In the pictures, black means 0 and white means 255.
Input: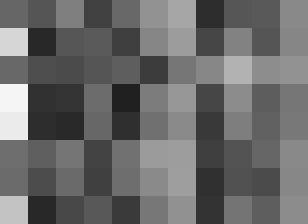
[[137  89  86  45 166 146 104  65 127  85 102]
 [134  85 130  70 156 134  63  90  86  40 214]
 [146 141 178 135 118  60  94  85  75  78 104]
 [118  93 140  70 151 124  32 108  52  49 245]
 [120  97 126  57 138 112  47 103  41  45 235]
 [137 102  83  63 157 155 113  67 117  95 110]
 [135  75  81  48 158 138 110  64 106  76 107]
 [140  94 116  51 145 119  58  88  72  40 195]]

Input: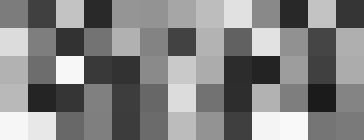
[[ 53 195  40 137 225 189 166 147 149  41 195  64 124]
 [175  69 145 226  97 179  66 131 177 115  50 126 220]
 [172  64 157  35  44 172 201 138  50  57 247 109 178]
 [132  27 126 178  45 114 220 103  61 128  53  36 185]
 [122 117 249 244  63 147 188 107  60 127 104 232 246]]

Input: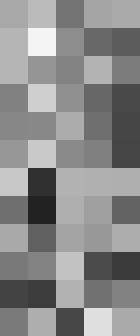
[[170 165 116 187 168]
 [ 92 104 141 244 181]
 [124 179 131 149 181]
 [ 73 103 144 207 129]
 [ 70 111 172 136 135]
 [ 69 128 138 201 151]
 [175 176 178  48 200]
 [ 99 160 175  34 111]
 [173 152 164  96 169]
 [ 59  75 194 131 121]
 [130 113 178  60  67]
 [170 223  71 174 122]]

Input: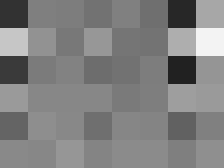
[[167  39 111 128 114 125 127  50]
 [243 174 115 117 151 120 146 198]
 [149  33 125 114 109 130 123  58]
 [154 158 126 122 135 135 135 154]
 [128  97 132 134 111 136 142 100]
 [143 127 139 139 132 150 135 137]]

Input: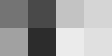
[[213 195  73 116]
 [224 235  44 161]]

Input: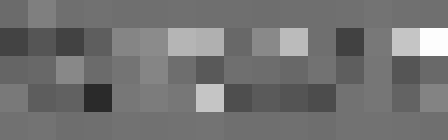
[[111 112 115 112 111 111 110 111 111 112 111 111 113 111 127 107]
 [253 197 120  65 111 187 137 104 176 181 139 133  94  66  85  67]
 [105  85 118  94 114 104 109 111  89 110 133 116 107 136 104 101]
 [131  99 118 114  76  84  90  78 197 119 124 119  42  97  93 121]
 [111 113 114 114 110 112 111 111 115 114 113 114 111 110 115 113]]

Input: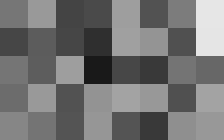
[[230 124  82 158  74  68 153 118]
 [229  80 148 160  47  70  92  70]
 [103 116  57  71  25 158  93 117]
 [163  80 152 163 147  82 153 108]
 [152 143  57  84 150  84 116 134]]

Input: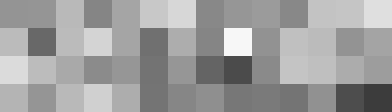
[[223 197 195 136 155 150 136 215 200 165 133 185 149 148]
 [164 147 187 192 146 247 133 173 112 165 212 187 104 187]
 [157 172 191 196 138  75 100 150 115 150 139 169 188 219]
 [ 60  77 145 116 122 119 143 134 116 173 208 185 149 180]]

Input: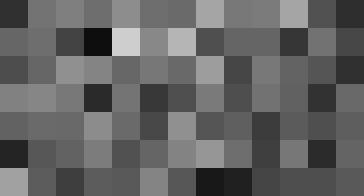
[[ 46  81 165 123 120 165 106 110 141 110 127 115  48]
 [ 71 114  54 101 101  79 181 136 206  14  67 110 102]
 [ 48  85  99 120  70 157 105 119 103 132 144 102  77]
 [105  50  97 114  78 122  79  56 116  42 120 134 129]
 [ 94  79  91  60  95  85 144  72 106 140 105 106  98]
 [100  43 119  63 110 150 131 101  81 124  98  87  36]
 [ 89  78  78  69  32  24  87 132  89  92  62  92 161]]
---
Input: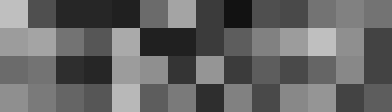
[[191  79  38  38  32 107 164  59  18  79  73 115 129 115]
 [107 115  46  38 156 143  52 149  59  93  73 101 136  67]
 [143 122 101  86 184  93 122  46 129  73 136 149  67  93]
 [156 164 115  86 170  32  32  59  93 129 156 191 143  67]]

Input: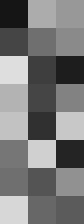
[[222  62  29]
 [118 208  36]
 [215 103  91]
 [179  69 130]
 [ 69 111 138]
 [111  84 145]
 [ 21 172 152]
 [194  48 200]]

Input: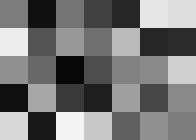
[[144 104   8  77 130 137 208]
 [ 16 167  58  30 159  71 137]
 [124  16 117  64  38 230 223]
 [237  84 152 111 186  38  44]
 [215  24 244 200  96 144 124]]

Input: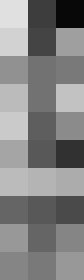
[[224  61   8]
 [165  88  49]
 [101  88  74]
 [145 114 121]
 [152 101 133]
 [202  94 139]
 [133 121 152]
 [210  68 159]
 [187 180 172]
 [187 114 194]]

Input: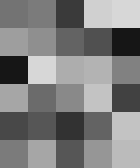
[[ 72  86  50  99 195]
 [115 123  58 208 215]
 [123 166  86 150 187]
 [158 143  99  80  22]
 [166 107 137 195  65]
 [ 22 215 173 179 129]]

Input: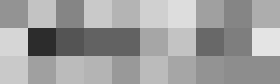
[[214  44  84  98  98 166 195 104 126 228]
 [147 195 133 201 180 208 221 160 133 173]
 [201 160 187 180 153 187 166 147 141 141]]
